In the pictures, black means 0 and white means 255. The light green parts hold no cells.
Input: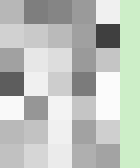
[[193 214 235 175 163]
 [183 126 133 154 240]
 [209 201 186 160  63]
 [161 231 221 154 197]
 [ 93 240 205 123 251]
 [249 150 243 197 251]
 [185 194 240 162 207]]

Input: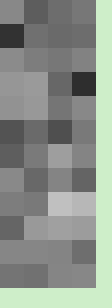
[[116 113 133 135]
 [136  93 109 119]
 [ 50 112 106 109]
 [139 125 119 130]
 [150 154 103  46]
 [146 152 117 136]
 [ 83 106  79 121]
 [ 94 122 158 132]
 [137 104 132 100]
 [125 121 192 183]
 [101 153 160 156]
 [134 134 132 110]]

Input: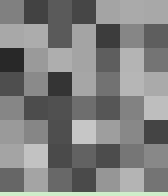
[[102 164 104  74 150 179 117]
 [128  66  91  70 164 169 167]
 [167 171  90 163  60 134  95]
 [ 41 153 173 163  95 180 117]
 [ 79 137  53 166 114 182 169]
 [134  77  80 110  87 129 189]
 [154 133  79 198 158 135  69]
 [163 193  75  98  77 118 135]]

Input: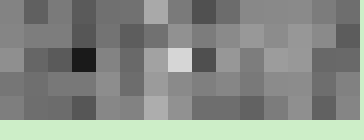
[[126 110 108  86 135 130 173 145 110 110  98 124 143  97 133]
 [131  96 122  90 112 113 169 122  80 108 136 137 138 124 110]
 [133 125 125  86 115  93 113 145 124 138 152 140 151 138  92]
 [143 102  90  26 131 105 162 214  79 151 125 156 152 104 105]
 [118 111 120 120 141 109 155 138 127 134 121 139 140 110 129]]

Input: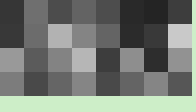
[[124  73 101 133  73 100 133  86]
 [ 54 111  76  99  77  41  36  61]
 [ 56 108 178 132 100  43  57 201]
 [153  91 131 182  61 142  45 146]]

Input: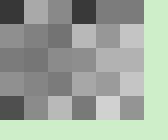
[[ 79 139 185 121 209 148]
 [ 55 169 137  57 124 123]
 [143 129 115 184 151 196]
 [123 118 139 142 178 178]
 [144 133 123 167 155 197]]

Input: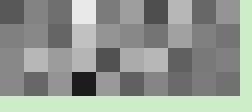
[[136 104 149  28 153  95 133 105 124 113]
 [ 88 130 110 234 122 157  77 183 103 148]
 [127 135 101 194 147 136 115 161 129 115]
 [136 182 155 181  81 171 182  96 121 128]]

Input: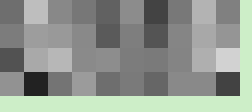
[[146  34 116 155 110 122 102 137 137  66]
 [110 190 136 119  97 140  67 120 179 128]
 [124 157 153 137  90 126  84 133 168 149]
 [ 82 169 183 138 141 124 122 132 175 210]]

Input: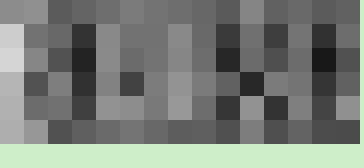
[[174 151  81  95 106 116 104  93  95  80 125  79  99  76  75]
 [140 144  91 100 110 123 115 110 103  90 133  97 105  91  97]
 [205 114 104  51 137 114 114 137 105  58 112  62 116  49 109]
 [213 134  82  35 138 107 115 134 109  39 107  79 108  24  81]
 [181  82 126  49 130  66 124 147 123  97  40 123 116  53  97]
 [177 108 113  64 146 141 121 152 109  54 146  51 127  68 144]]
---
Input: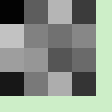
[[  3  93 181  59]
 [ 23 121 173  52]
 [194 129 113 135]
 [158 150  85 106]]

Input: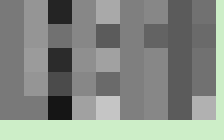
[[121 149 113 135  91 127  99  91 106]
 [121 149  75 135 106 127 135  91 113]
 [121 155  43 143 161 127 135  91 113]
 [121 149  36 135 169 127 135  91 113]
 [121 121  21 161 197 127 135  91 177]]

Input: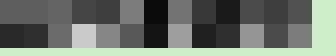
[[ 41  47 108 202 135  87  19 157  33  47 149  75 122]
 [ 94  94 100  69  63 122  11 116  55  25  75  63  81]]

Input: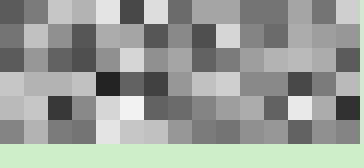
[[ 92 123 198 179 227  72 220 107 164 164 115 115 164 115 206]
 [198 179 179 192  35  99  65 151 192 206 137 137  72 123 185]
 [115 192 144  86 171 164  86 137  79 213 131 107 171 157 151]
 [131 179 123 115 227 198 192 151 123 115 144 151  99 144 131]
 [ 92 151  99  79 144 213 144 164  99 123 157 179 185 171  92]
 [185 198  57 137 213 241  99 107 131 157 171  99 233 171  50]]

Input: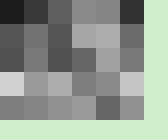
[[209 153 173 126 138 197]
 [126 132 145 153 101 145]
 [ 29  57  94 138 132  49]
 [ 86 113  86 166 173 107]
 [ 80 120  80 101 160 120]]

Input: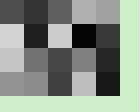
[[211  32 205   4  58]
 [ 78  52  94 175 162]
 [197 114  72 129  38]
 [147 141  64 189  24]]

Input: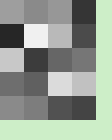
[[110  96 219 193]
 [ 38 240 185  75]
 [158 138 151  53]
 [200  60 102 118]
 [138 125  81  68]]

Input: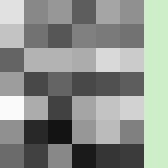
[[100 179 179 172 217 203]
 [225 136 151  93 165 144]
 [107  65 136  26  53  59]
 [157  72 100  72  80  93]
 [195 114  86 128 122 114]
 [250 172  65 165 195 210]
 [144  40  19 151 187 128]]

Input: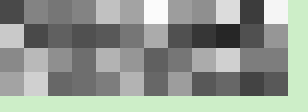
[[137 185 143 110 179 150  96 118 171 208 125 125]
 [ 73 131 118 131 193 163 251 157 143 220  60 245]
 [163 208 103 110 125 179 103 157  88 103  67  88]
 [201  73  96  80  88 118 171  80  54  38  80 150]]
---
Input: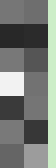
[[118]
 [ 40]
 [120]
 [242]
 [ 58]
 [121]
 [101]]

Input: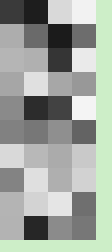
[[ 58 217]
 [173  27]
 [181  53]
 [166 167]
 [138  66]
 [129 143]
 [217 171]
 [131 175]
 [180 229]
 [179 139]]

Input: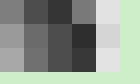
[[126  53 226]
 [154  77 213]
 [168  77 227]]

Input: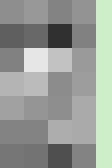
[[142 131]
 [ 95  48]
 [129 194]
 [180 140]
 [161 142]
 [131 173]
 [118  79]]

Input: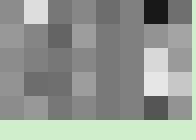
[[141 119 109  23]
 [151 100 122 146]
 [141 119 122 216]
 [148 111 122 229]
 [141 119 122  86]]

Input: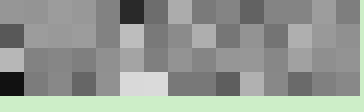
[[150 156 130 109 122  98 132 126]
 [ 88 153 130 121 174 147 175 144]
 [183 134 144 127 133 151 161 147]
 [ 17 136 145 218 120 177 106 136]]
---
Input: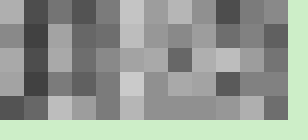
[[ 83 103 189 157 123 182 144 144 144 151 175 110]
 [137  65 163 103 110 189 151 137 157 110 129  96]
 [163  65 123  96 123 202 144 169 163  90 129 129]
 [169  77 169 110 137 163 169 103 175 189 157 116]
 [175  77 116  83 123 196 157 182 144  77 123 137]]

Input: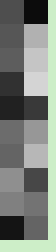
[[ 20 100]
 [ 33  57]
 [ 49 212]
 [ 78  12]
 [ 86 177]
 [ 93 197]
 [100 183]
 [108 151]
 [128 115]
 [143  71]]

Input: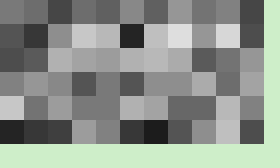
[[ 36  55  63 156 129  55  28  84 142 191  77]
 [ 77  90 177 163 156 177 184 171  90 115 150]
 [ 84  55 142 199 184  36 191 222 150 215  77]
 [121 109  70 109  96 136  96 150 115 129  70]
 [129 150 136  84 121  84 142 142 171 109 163]
 [199 115 156 121 121 177 163 103 103 184 129]]

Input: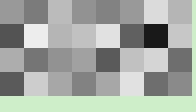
[[ 83 237 181 193 225  96  25 199]
 [ 90 205 167 130 167 225 110 138]
 [153 123 187 146 130 153 219 181]
 [173 117 146 161  90 193 213 110]]

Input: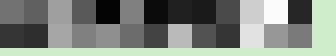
[[ 53  45 165 128 143 108  67 185  82  53 225 151 122]
 [114  95 159  89   4 128  10  32  25  74 205 250  38]]

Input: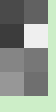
[[ 60 239]
 [ 74  97]
 [133 119]
 [151 111]]
